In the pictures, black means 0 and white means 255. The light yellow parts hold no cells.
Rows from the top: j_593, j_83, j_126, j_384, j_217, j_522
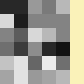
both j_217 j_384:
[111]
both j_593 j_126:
[184]
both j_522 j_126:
[184]
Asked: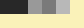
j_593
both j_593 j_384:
[40]
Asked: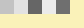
j_217

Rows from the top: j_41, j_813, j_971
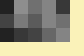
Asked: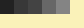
j_971
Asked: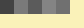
j_813
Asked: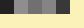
j_41

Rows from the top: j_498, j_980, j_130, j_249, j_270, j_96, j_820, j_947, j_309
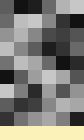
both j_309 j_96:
[167]
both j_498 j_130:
[179]
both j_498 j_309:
[30]
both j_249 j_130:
[135]

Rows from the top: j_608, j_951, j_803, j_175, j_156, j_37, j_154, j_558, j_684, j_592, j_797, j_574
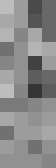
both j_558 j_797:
[145]
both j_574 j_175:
[145]
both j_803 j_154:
[134]
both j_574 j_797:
[145]

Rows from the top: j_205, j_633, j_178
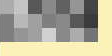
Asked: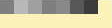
j_633
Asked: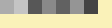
j_205

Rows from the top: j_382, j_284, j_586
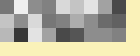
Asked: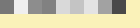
j_382
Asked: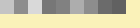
j_284

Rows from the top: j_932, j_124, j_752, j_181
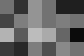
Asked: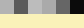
j_752
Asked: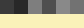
j_181
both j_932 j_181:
[114]
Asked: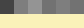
j_124

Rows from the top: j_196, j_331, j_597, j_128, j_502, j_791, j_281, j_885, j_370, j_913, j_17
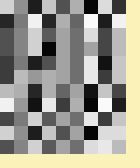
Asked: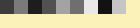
j_502
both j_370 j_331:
[122]
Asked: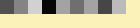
j_128
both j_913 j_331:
[29]
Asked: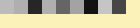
j_281
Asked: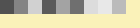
j_17

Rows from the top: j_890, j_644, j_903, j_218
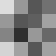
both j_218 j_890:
[86]
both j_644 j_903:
[152]
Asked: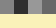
j_903
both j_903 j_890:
[152]

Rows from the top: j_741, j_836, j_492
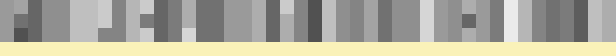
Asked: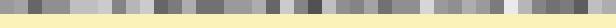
j_741
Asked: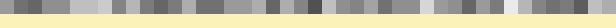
j_836
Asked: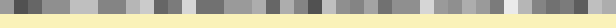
j_492

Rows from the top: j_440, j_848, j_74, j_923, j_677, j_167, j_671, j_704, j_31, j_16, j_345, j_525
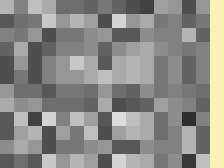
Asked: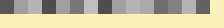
j_16
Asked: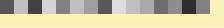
j_31
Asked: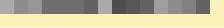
j_704
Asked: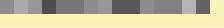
j_345
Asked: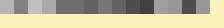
j_440
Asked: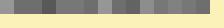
j_671

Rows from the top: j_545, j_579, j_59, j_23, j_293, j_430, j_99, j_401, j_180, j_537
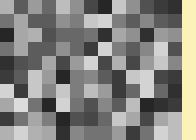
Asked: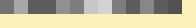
j_579
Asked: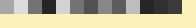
j_401
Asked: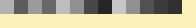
j_545

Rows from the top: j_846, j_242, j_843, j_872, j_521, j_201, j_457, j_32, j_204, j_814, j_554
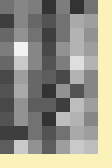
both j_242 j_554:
[158]
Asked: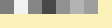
j_872
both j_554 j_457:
[146]
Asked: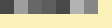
j_201
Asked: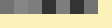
j_846
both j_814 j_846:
[114]

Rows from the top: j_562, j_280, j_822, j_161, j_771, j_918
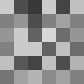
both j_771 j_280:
[77]
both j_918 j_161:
[129]
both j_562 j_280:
[77]
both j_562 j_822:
[203]

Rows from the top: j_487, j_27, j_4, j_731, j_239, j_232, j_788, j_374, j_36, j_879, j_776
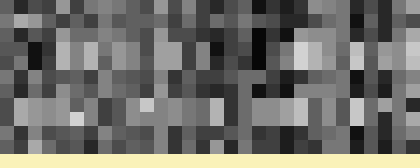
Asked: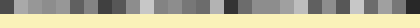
j_374
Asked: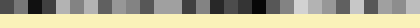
j_239

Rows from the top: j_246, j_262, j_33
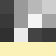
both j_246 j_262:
[154]
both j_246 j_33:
[67]
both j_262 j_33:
[57]
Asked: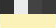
j_33

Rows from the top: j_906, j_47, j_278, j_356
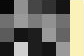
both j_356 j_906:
[20]
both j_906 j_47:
[145]
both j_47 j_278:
[154]
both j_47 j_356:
[154]
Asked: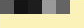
j_278

